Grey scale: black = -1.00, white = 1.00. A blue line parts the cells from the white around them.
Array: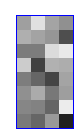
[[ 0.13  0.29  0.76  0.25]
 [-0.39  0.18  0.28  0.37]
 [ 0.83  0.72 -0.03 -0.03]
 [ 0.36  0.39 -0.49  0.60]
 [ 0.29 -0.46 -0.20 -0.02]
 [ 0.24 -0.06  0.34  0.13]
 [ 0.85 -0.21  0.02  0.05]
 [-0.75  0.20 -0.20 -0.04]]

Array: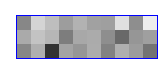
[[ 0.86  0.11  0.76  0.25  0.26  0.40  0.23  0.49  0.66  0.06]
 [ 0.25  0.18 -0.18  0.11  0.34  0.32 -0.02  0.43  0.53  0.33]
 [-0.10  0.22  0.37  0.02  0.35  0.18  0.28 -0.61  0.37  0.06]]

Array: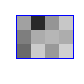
[[ 0.56  0.17 -0.68  0.26]
 [ 0.36  0.43  0.35 -0.01]
 [ 0.63  0.20  0.59 -0.17]]

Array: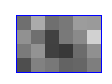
[[ 0.21  0.22 -0.06 -0.13  0.34 -0.13]
 [ 0.64  0.08 -0.05 -0.49 -0.13  0.14]
 [ 0.13 -0.15 -0.56 -0.50  0.15 -0.04]
 [-0.01 -0.20 -0.22 -0.06  0.01 -0.39]]

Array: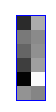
[[ 0.35 -0.66]
 [ 0.08 -0.05]
 [ 0.13 -0.21]
 [ 0.25 -0.51]
 [ 0.97 -0.98]
 [ 0.04  0.15]]

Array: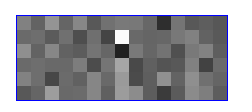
[[-0.32 -0.26 -0.31 -0.08 -0.64 -0.19 -0.06 -0.05 -0.11 -0.31  0.06 -0.21
   0.16 -0.22  0.01]
 [-0.30 -0.23  0.01 -0.06 -0.19 -0.21 -0.18  0.97 -0.47 -0.13 -0.39 -0.12
  -0.29 -0.14 -0.17]
 [-0.26  0.02 -0.05 -0.37 -0.10 -0.20 -0.05 -0.74 -0.20 -0.09 -0.28 -0.23
   0.06 -0.22  0.12]
 [-0.16 -0.48  0.01 -0.31 -0.34 -0.25 -0.43  0.30 -0.08 -0.40 -0.02 -0.18
  -0.18 -0.14 -0.17]
 [-0.21 -0.12  0.12 -0.22  0.13 -0.26 -0.41  0.21 -0.18  0.05 -0.24 -0.16
  -0.44 -0.14  0.02]
 [-0.27 -0.01  0.09 -0.29 -0.54 -0.27  0.10  0.22 -0.25  0.05 -0.16 -0.18
   0.23 -0.21 -0.31]]
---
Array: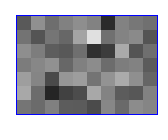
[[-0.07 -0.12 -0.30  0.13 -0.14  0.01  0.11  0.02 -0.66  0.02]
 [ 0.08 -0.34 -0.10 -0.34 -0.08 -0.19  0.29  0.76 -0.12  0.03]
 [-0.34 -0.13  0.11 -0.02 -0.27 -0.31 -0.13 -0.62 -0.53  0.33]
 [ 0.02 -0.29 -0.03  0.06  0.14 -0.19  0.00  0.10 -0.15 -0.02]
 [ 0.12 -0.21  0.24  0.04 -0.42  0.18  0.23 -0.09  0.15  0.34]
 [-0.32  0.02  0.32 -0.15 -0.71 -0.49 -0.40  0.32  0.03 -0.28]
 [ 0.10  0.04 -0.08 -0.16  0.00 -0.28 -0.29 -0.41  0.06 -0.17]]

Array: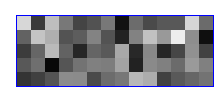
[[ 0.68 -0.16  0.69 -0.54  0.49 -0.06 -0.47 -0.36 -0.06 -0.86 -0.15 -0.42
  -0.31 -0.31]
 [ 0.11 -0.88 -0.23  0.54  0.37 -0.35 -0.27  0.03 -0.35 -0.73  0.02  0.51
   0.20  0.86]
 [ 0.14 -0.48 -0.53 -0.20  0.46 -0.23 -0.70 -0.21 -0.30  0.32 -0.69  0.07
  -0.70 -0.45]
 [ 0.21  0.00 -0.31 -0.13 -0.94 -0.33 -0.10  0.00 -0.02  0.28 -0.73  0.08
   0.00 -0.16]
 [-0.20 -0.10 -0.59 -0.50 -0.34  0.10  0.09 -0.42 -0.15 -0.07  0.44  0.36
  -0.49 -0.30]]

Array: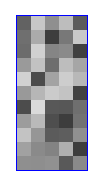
[[ 0.48 -0.28 -0.23  0.56  0.12]
 [-0.06  0.58 -0.13  0.34 -0.52]
 [ 0.08 -0.50 -0.15  0.64  0.04]
 [ 0.48  0.30  0.21  0.52 -0.14]
 [ 0.61  0.44  0.64 -0.41  0.28]
 [ 0.53 -0.49  0.20  0.43  0.59]
 [-0.32 -0.13 -0.40  0.71 -0.31]
 [-0.52 -0.10  0.22  0.45 -0.39]
 [-0.26  0.13  0.53  0.18 -0.29]
 [ 0.37 -0.52  0.26  0.08  0.03]
 [-0.30  0.08  0.12  0.11  0.14]]

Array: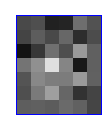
[[-0.14 -0.36 -0.43 -0.38 -0.74 -0.72]
 [-0.65 -0.40 -0.47 -0.27 -0.43 -0.19]
 [ 0.21 -0.25 -0.85 -0.57 -0.12 -0.39]
 [-0.81 -0.25 -0.09  0.13  0.75  0.04]
 [ 0.21 -0.24 -0.34  0.07 -0.02 -0.03]
 [-0.61 -0.47 -0.38 -0.04  0.25 -0.20]
 [-0.24 -0.46 -0.26 -0.25 -0.28 -0.17]]

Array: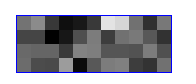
[[-0.62 -0.06 -0.10  0.09 -0.56 -0.88 -0.81 -0.55  0.78  0.68 -0.11]
 [-0.31 -0.61 -0.46 -0.46 -0.99 -0.82 -0.38 -0.03 -0.52 -0.11 -0.05]
 [-0.03 -0.37 -0.18 -0.21 -0.21 -0.55  0.02 -0.01 -0.33 -0.33 -0.36]
 [-0.60 -0.11 -0.15 -0.40 -0.42  0.22 -0.91 -0.31 -0.03  0.00 -0.52]]

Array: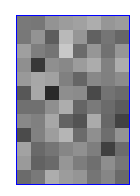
[[ 0.18  0.22 -0.05 -0.07  0.15  0.22  0.26  0.36]
 [-0.08 -0.20 -0.06  0.15 -0.27  0.45  0.18 -0.24]
 [-0.11  0.18  0.25 -0.01 -0.09  0.57 -0.16  0.18]
 [ 0.01  0.36  0.12 -0.56  0.12  0.07  0.22  0.35]
 [ 0.00  0.10  0.20  0.31  0.26  0.00 -0.21  0.07]
 [-0.10 -0.16 -0.32  0.32 -0.68  0.11  0.09 -0.43]
 [-0.16 -0.28 -0.12 -0.12  0.12  0.36 -0.21 -0.04]
 [-0.19 -0.48  0.07  0.00  0.31 -0.22 -0.35  0.34]
 [-0.14  0.15 -0.41  0.01  0.23  0.42 -0.16  0.12]
 [-0.50 -0.15  0.27 -0.18 -0.08  0.05  0.13 -0.01]
 [ 0.11 -0.07  0.21 -0.23 -0.17  0.18 -0.02 -0.13]
 [ 0.05 -0.18 -0.16 -0.05  0.36  0.22  0.17 -0.08]]
